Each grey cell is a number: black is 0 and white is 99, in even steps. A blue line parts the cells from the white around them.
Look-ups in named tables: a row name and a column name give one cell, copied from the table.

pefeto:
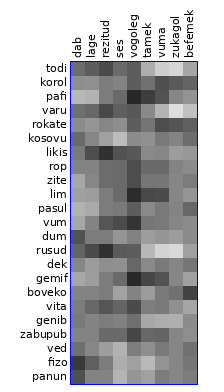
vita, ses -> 39
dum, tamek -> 61
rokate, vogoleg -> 36
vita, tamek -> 49
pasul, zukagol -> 51
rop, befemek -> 54
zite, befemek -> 48
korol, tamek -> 44
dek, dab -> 52
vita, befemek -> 64
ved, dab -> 43
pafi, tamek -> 24
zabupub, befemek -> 55

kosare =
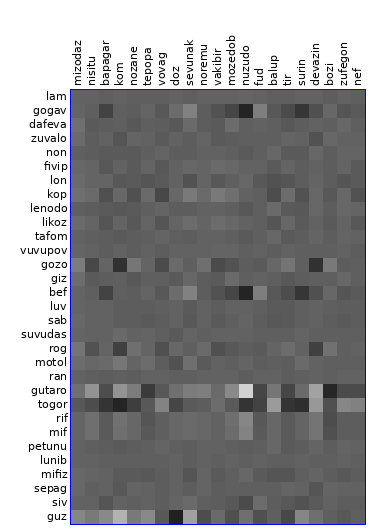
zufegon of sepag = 38
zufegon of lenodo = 40
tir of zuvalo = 39
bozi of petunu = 36
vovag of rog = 31
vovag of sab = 36
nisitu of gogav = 37
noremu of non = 38
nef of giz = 37
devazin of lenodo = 40
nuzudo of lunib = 37
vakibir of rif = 38
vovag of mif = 37
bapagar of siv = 33
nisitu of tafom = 37
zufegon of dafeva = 40
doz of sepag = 38
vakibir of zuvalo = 35
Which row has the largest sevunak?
guz

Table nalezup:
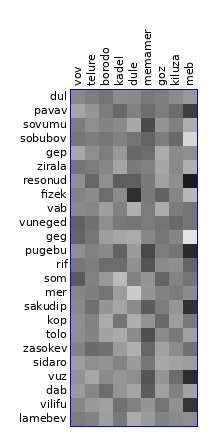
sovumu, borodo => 51
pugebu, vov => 55
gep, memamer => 42
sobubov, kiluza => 41
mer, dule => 79
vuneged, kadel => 47
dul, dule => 53
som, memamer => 57
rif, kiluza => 55
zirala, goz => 64

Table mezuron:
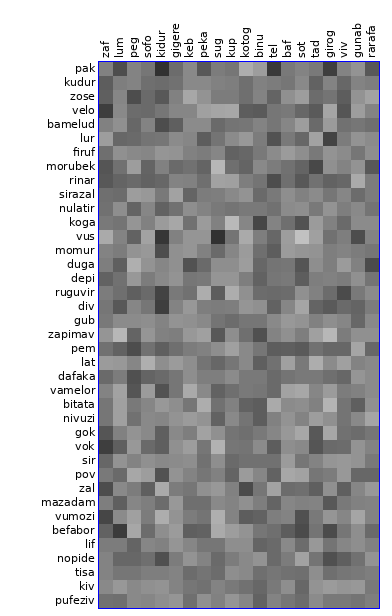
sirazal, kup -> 53
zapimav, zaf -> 58
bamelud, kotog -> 46
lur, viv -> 48
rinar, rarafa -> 48
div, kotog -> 58
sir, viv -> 59
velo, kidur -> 46
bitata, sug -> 44
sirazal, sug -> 49
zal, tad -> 37
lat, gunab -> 51
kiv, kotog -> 44
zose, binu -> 51
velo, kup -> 65
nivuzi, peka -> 57
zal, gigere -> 48
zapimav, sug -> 34

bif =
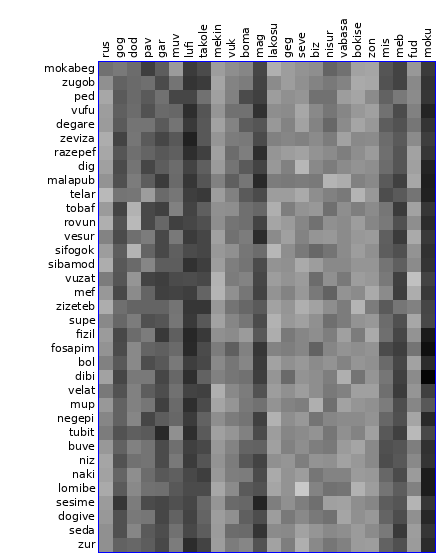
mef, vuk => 56
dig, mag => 26
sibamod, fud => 54
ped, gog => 35
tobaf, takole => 37
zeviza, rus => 67
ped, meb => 47
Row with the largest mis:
mef

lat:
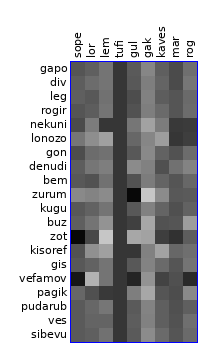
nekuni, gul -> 46
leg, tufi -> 21
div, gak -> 49
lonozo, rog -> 24
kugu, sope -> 34
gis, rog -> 45
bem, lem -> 44
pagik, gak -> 65
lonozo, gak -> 52
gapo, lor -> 37
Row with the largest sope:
zurum

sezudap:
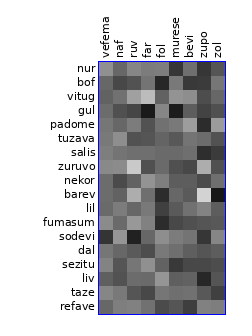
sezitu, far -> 56
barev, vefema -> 42
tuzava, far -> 33
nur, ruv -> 52
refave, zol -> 49
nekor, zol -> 43
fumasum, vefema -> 54
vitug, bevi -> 55
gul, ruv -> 27
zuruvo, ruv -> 78
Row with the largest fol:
liv

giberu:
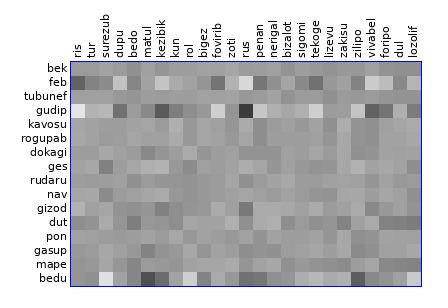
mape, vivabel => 64
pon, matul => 63
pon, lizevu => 58
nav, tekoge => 58
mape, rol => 63
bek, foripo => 57
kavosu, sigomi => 59
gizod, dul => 62
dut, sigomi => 60
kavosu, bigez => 64
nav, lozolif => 56
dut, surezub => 66
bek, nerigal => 62
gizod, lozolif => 57

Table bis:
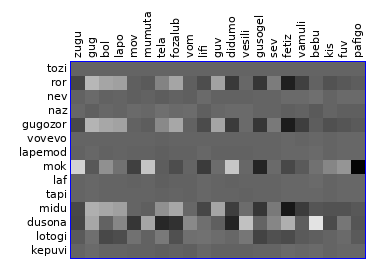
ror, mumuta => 35
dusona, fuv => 46
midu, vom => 40
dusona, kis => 29
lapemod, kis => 39
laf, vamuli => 40
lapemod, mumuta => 38
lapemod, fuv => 40
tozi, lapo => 39
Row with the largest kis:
mok

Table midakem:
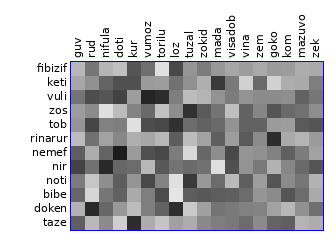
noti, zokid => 59
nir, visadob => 31
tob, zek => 33
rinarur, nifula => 63
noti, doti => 36
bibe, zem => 58
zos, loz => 55
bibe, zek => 66
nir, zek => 33
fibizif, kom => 61
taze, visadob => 47
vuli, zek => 46
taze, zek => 67
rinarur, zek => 60
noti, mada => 42
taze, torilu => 76
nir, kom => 52
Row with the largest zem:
fibizif

